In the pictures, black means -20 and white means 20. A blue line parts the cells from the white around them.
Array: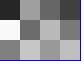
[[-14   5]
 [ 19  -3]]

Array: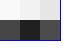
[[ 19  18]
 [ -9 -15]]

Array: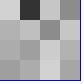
[[ 13 -12]
 [  8  10]]

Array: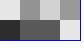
[[ 16   3]
 [-13  -6]]

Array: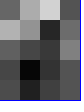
[[-4  7]
 [ 8  3]]

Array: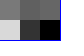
[[ -1  -5]
 [ 14 -12]]

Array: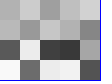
[[ 8 12]
 [ 9  4]]

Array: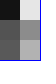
[[-17  16]
 [ -7   2]]
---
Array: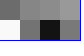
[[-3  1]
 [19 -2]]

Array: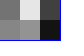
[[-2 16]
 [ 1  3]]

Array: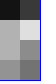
[[-17 -11]
 [  8  15]]

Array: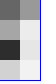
[[-4  4]
 [ 6 17]]

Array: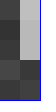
[[-10  10]
 [-12   9]]

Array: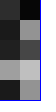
[[-13 -19]
 [-16   3]]

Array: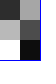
[[-13   6]
 [  9  -8]]

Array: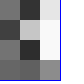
[[ -2 -12]
 [-10  11]]

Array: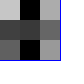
[[ 11 -20]
 [-10 -11]]
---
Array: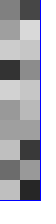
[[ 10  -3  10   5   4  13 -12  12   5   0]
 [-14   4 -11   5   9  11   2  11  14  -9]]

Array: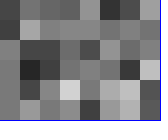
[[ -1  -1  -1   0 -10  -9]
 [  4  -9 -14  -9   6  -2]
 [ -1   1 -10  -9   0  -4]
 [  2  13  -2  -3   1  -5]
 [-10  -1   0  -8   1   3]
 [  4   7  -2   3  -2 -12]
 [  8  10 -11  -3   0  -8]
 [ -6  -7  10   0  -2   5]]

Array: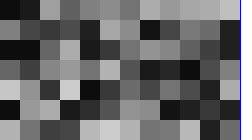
[[  8 -18  11  -4 -18   0 -18]
 [ -2   4   3 -10 -18  -9 -16]
 [-10   7 -12   1  -4 -11   5]
 [ -9 -16  12   4   7  -8  -5]
 [  9 -13 -18  -2 -16 -15   0]
 [ 12  -7 -11   8 -11   6   2]
 [  8   3  -3  -7  -2   2  -2]
 [ -2   2  -9 -16   3 -17   7]
 [ -1 -17  -2 -14   1  -9   4]
 [  9 -15  -8 -18  -5  -1   6]
 [-15 -11 -15  -8 -10  -3   7]
 [ -3 -15   7   0 -15 -15  10]]

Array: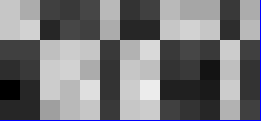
[[-14 -20 -13 -10  11  11]
 [-14 -14 -11 -10  13   7]
 [  5  12  12  10 -14 -10]
 [  9   9  13  12  -9 -11]
 [ 11  15   7  11 -10  -9]
 [-11 -12 -12 -11   7   9]
 [ 11  12  11   8 -14 -12]
 [ 12  17  10  14 -14 -10]
 [-10 -15 -12 -11  11   9]
 [-12 -15 -11  -9  13   6]
 [-14 -16 -17 -11  11   6]
 [  8  12  10  12 -13 -11]
 [-10 -12 -12 -10   9   7]]

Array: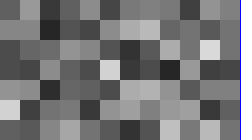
[[ -5  13   3  -8  -8   1  -5]
 [ -6 -10   2  -9  -4   1   4]
 [  1  -2 -13   2  -3 -14 -11]
 [  6  -1  -4  -5   3  -7  -5]
 [ -2 -11  -5  -8   1  -9   2]
 [ -6   3  -8  13  -7   2  -9]
 [-12   5   7 -11 -12   7  -1]
 [ -7   0   8  -8  -6   9   0]
 [ 10   4   3 -14   7  -4  -1]
 [ -1   5  -6   4  -2  -2 -10]
 [  9 -11   0 -10  14  -6   3]
 [ -2  -5   0  -9  -2  -2   0]]

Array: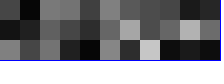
[[  0 -17  -9]
 [ -9 -15 -19]
 [ -2  -5  -1]
 [-15  -9  -2]
 [-19 -13 -10]
 [  1  -4   0]
 [-13   6  -6]
 [ 11  -8  -8]
 [-18  -4  -9]
 [-16   8 -16]
 [-18  -3 -14]]

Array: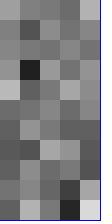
[[ -5  -2  -5  -6  -5  -3   9   3   1   0   5]
 [  8   1   2  -7   3  -2  -5 -15  -1  -7   0]
 [ -1  -4  -3   6  -1   1  -1   4  -2   2  -1]
 [-14 -10  -1   3  -5  -3   6  -2   1  -2  -3]
 [ 14   6  -7  -6  -5   1   2   3  -2   1   8]]

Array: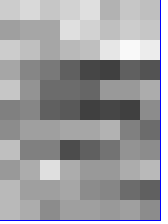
[[  9   9   4  10   2   0  11   6  12   5  12]
 [  7   5   7   0   5   1   3   1  10   6  14]
 [  2   5  15   0   5  -5  -3  -1   6   6  11]
 [  5   6   7  -8   6  -6  -3  -5   9  15  13]
 [  5   2   4  -5   6 -10  -4  -9  10  13  15]
 [  4   1   4  -2   8  -9   4 -10  16  10   8]
 [  5  -3   7   3   0 -10   4  -5  19  12  11]
 [  2  -5   9   2  -3   2   7  -7  17  11  10]]
